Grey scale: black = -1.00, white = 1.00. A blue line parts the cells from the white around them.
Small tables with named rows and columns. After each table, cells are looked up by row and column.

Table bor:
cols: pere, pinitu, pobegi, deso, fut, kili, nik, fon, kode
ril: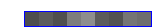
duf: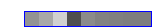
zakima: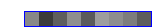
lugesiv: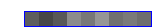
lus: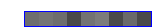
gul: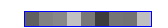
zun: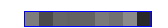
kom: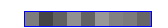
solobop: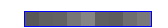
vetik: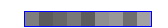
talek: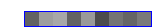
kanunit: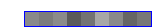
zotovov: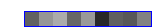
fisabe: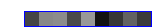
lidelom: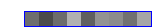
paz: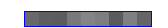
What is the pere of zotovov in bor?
-0.24
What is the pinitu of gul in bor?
0.02
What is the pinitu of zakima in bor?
-0.54
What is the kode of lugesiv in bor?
-0.14
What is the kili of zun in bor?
-0.04
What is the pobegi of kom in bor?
-0.24
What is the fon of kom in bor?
-0.03
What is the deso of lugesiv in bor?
0.10
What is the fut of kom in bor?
-0.22
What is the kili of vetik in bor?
0.13
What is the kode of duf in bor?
-0.01

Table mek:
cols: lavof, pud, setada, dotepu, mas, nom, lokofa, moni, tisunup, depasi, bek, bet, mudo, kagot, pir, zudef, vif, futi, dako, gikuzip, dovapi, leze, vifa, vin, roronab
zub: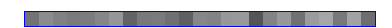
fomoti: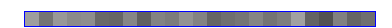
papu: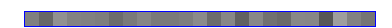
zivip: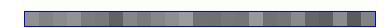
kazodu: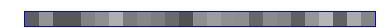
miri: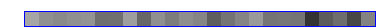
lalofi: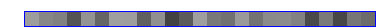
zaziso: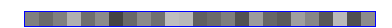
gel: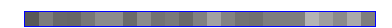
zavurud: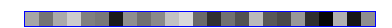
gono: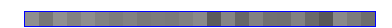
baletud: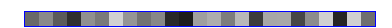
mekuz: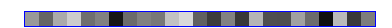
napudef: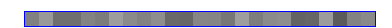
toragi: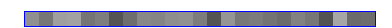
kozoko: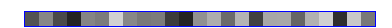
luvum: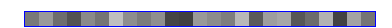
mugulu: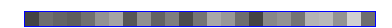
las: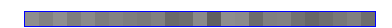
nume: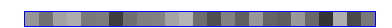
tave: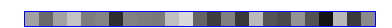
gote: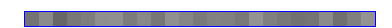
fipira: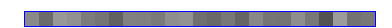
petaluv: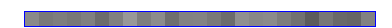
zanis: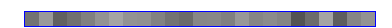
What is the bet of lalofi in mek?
-0.29
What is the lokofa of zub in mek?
0.18
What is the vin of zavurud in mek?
-0.83
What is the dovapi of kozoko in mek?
0.39
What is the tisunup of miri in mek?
-0.19
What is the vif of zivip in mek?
0.20
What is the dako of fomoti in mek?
-0.01
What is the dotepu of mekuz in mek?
0.60
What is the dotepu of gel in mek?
-0.19
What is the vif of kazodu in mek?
-0.19
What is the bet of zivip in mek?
0.22
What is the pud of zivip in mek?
0.03
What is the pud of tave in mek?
-0.18
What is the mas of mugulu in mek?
-0.12
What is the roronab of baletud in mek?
-0.13
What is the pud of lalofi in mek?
0.06
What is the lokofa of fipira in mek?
-0.24
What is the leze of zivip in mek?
-0.25
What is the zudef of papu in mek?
-0.24

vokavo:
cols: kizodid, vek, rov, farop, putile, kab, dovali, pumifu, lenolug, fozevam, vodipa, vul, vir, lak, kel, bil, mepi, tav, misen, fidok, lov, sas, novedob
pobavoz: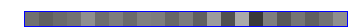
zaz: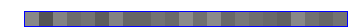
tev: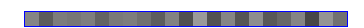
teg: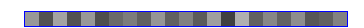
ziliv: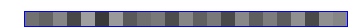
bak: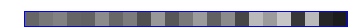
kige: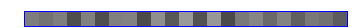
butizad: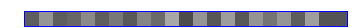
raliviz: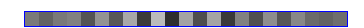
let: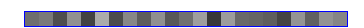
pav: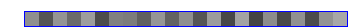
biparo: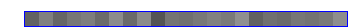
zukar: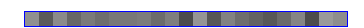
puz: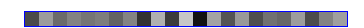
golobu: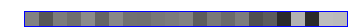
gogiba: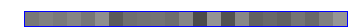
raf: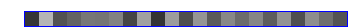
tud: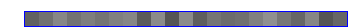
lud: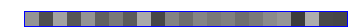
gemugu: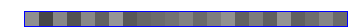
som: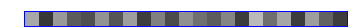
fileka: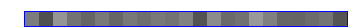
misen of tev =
-0.19
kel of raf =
0.07
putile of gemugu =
0.07
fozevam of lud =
-0.44
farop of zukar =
-0.19
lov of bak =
0.46
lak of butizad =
-0.32
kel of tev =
0.04
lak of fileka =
0.10
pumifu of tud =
0.05
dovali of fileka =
-0.20
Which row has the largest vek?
raf

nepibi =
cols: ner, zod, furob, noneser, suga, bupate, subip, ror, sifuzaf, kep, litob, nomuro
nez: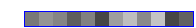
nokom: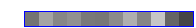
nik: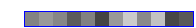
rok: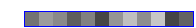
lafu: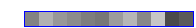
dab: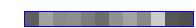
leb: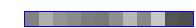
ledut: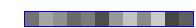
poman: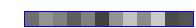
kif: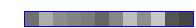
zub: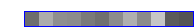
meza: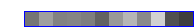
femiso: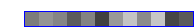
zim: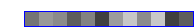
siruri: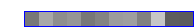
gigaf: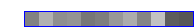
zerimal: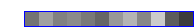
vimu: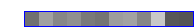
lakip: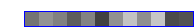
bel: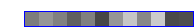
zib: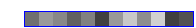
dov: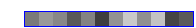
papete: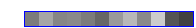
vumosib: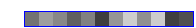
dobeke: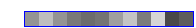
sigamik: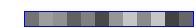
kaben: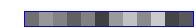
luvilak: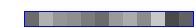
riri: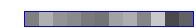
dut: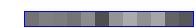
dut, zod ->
0.00
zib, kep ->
0.63
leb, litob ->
-0.34
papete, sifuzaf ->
0.08
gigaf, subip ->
0.19
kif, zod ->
0.36
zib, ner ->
-0.12
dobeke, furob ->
0.16
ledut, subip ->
0.19
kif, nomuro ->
-0.46
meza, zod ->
0.25
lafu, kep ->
0.55
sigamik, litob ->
-0.48
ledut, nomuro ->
-0.25
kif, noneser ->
0.03
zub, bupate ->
-0.12
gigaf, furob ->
0.12

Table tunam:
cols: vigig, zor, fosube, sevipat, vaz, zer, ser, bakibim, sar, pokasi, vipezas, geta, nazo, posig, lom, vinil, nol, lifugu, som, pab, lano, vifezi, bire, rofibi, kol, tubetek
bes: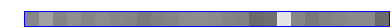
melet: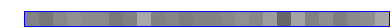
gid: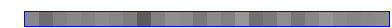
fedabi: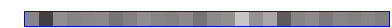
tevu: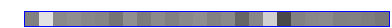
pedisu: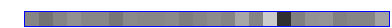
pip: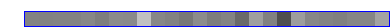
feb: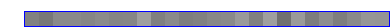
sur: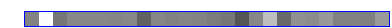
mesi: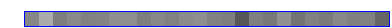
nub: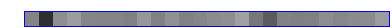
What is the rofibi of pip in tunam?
0.05
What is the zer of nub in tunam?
0.04
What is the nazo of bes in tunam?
0.11
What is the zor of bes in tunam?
0.26
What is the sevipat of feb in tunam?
0.08
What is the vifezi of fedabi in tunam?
-0.04
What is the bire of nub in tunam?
0.06
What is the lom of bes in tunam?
0.04
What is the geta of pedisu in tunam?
-0.01
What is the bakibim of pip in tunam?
0.08
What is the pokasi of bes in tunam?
0.01
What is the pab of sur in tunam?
0.14
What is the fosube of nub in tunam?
0.12
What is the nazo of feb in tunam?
0.01
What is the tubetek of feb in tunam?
0.17
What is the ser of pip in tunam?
0.09

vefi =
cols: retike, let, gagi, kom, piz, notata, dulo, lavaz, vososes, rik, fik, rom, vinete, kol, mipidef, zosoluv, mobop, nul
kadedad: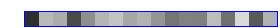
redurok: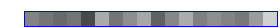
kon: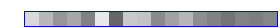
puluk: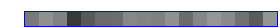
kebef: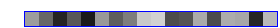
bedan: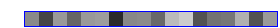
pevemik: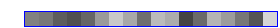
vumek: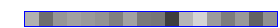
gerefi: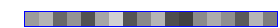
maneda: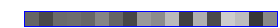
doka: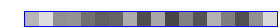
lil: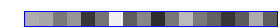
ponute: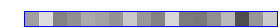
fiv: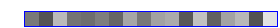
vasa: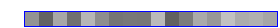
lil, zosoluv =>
-0.28
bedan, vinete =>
-0.36
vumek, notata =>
0.15
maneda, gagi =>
-0.16
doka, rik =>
0.32
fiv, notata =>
-0.01
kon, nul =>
0.05
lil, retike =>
0.36
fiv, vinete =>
0.51
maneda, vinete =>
0.38
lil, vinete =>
-0.04
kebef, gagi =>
-0.72
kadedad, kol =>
0.48
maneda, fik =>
0.46
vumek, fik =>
-0.51
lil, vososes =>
0.06
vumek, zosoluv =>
0.20
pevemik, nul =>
0.68

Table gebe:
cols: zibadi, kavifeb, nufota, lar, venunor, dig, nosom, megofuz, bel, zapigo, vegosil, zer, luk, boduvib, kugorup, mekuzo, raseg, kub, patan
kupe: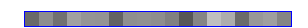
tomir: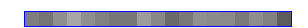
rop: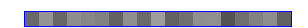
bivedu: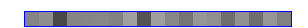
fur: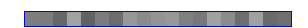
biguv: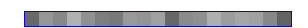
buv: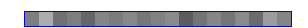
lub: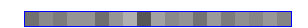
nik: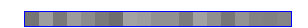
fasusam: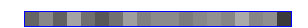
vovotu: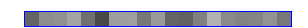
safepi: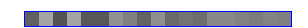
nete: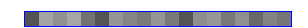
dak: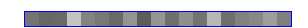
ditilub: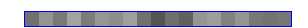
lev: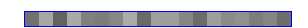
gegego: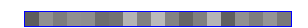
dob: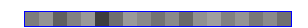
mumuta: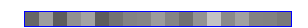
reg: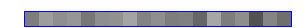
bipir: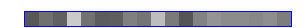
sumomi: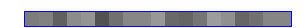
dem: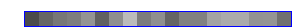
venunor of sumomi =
0.16
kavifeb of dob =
0.16
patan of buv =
0.04
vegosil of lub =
0.08
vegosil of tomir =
-0.17
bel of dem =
-0.03
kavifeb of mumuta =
0.24
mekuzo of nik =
0.15
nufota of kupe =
-0.11
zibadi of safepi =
-0.25
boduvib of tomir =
0.09
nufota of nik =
-0.05
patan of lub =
0.04
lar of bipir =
0.59
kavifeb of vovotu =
0.11
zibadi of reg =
-0.02
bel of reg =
0.03
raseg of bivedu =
-0.14

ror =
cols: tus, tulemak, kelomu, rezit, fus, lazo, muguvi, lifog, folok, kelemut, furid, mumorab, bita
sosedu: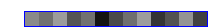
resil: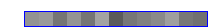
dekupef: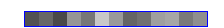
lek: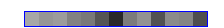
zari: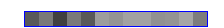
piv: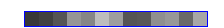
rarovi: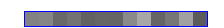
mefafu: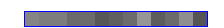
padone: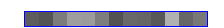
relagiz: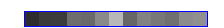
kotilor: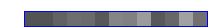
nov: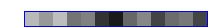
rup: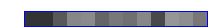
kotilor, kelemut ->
-0.31
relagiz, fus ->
-0.17
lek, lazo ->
-0.33
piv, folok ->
-0.31
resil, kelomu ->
-0.08
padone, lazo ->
-0.01
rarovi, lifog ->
0.08
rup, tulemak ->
-0.60

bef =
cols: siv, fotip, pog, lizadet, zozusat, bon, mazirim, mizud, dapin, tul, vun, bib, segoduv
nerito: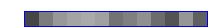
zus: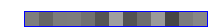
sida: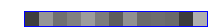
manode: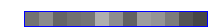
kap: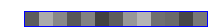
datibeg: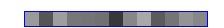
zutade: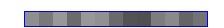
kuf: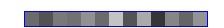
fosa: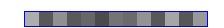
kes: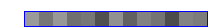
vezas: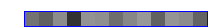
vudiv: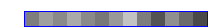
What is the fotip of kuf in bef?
-0.36
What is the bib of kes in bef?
0.03
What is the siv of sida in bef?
-0.51
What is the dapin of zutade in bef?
-0.37
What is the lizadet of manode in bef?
-0.11
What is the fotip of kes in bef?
-0.07
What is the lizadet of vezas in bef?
-0.61
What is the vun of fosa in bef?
0.30
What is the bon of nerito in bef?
0.26
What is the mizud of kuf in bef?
-0.34
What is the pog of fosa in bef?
0.13
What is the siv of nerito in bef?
-0.45
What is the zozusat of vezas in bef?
0.15
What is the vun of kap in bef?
-0.17
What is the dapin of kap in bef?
0.42
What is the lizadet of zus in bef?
-0.02
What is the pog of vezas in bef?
0.10
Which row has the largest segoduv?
sida

